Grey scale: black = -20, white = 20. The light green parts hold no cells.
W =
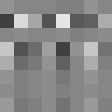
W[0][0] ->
3
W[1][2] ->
6
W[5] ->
[3, 0, 1, 2, -1, 1, 3, 1]
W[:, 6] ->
[3, -5, 1, 11, 7, 3, 2, 4]
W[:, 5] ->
[0, -6, 0, 3, 1, 1, 1, 1]
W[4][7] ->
0
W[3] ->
[11, -7, -3, 5, -10, 3, 11, -2]
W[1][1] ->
14
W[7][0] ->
4
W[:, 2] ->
[1, 6, 1, -3, -1, 1, 1, 0]
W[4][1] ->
-3

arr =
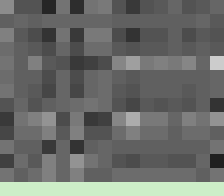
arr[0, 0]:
2
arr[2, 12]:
-5
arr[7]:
[-7, -4, -7, -5, -4, -3, -2, -3, -7, -9, -6, -7, -6, -7, -5, -12]
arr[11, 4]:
-4
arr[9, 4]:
-6
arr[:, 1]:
[-7, -4, -6, -5, -5, -5, -5, -4, -2, -3, -5, -3, -5]
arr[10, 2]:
-5
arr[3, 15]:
-6
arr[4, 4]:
-7
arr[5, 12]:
-5
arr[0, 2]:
-7
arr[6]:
[-2, -5, -6, -9, -4, -9, -4, -3, -6, -7, -5, -5, -5, -6, -5, -4]
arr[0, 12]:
-4
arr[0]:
[2, -7, -7, -14, -2, -13, -2, -1, -7, -11, -7, -6, -4, -7, -6, -4]
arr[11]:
[-10, -3, -6, 0, -4, 3, -2, -4, -7, -8, -6, -6, -7, -7, -4, -15]
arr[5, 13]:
-5
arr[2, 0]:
0
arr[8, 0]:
-11
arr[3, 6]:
-3
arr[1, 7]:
-4
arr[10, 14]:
-5
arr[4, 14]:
-4
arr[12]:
[-2, -5, -3, 0, -4, 0, -5, -5, -3, -3, -3, -3, -3, -3, -5, -2]
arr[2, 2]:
-8
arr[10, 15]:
-2
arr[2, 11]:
-7
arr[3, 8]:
-6
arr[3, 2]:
-6

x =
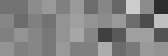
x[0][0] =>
-2
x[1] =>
[1, -3, 0, -2, 3, 5, 3, 2, 4, -3, -8, 10]
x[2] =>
[0, 3, 1, -1, 3, 6, 1, -10, -6, 5, 5, -7]
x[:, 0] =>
[-2, 1, 0, 3]
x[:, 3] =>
[4, -2, -1, -1]
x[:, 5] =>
[4, 5, 6, 0]

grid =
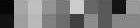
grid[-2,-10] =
-19
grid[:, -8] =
[10, 9]
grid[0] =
[-19, 6, 10, 3, -1, 12, -4, -6, -17, 4]
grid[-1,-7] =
0
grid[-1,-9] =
5

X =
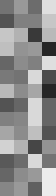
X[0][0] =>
-2
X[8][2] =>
14
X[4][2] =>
0
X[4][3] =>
15
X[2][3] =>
9
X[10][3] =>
3
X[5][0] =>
-1
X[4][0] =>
-4
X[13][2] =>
-5
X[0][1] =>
4
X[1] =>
[-7, 0, 0, 11]
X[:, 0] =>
[-2, -7, 11, 10, -4, -1, 9, -7, 0, 6, 13, -6, -4, 1]
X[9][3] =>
-7
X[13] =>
[1, 4, -5, 17]
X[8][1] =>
1
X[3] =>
[10, 3, 4, -14]
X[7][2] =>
14

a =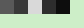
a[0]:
-6
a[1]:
-11
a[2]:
14

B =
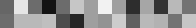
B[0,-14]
-4
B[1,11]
8
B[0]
[-4, 16, -3, -17, -3, 11, 5, 18, 5, -13, 6, -12, 9, -2]
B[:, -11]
[-17, 10]
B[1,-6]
12

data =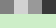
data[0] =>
0
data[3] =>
-11
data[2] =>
4

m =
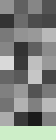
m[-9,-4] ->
3
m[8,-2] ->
-16
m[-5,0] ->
14
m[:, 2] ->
[1, -8, 4, -5, 10, 11, -7, 0, -16]
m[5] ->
[-4, -6, 11, -9]
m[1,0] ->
-12
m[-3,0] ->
0
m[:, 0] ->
[3, -12, -1, 1, 14, -4, 0, -2, 7]
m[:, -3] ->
[-5, -3, 3, -12, -11, -6, 4, 8, -11]

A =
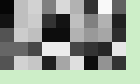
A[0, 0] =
-19
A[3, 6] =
-12
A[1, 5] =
10
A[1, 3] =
-12
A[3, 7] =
-14
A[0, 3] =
0
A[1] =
[-17, 10, 12, -12, -17, 10, 0, 8, -15]
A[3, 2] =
-9
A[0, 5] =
8
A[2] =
[-7, 12, 10, -18, -18, 8, 4, 6, -13]
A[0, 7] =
19

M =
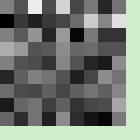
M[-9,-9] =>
0
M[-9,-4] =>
-9
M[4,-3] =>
-14
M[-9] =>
[0, -7, 17, -8, 13, -9, -1, -14, -2]
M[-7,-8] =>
-6
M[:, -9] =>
[0, -20, 0, 7, 0, -14, -3, -16, -4]
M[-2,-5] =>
-5
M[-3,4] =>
-9
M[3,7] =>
-7
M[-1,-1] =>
-1
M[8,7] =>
-19
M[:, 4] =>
[13, -9, 4, 2, 1, -7, -9, -5, 2]
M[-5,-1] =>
2
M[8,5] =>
-13
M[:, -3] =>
[-1, 12, -1, -3, -14, -9, -2, -9, -17]
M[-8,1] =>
-11
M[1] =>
[-20, -11, -15, -11, -9, -3, 12, 1, 15]
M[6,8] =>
1
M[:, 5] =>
[-9, -3, -19, -4, -7, -15, -5, -12, -13]
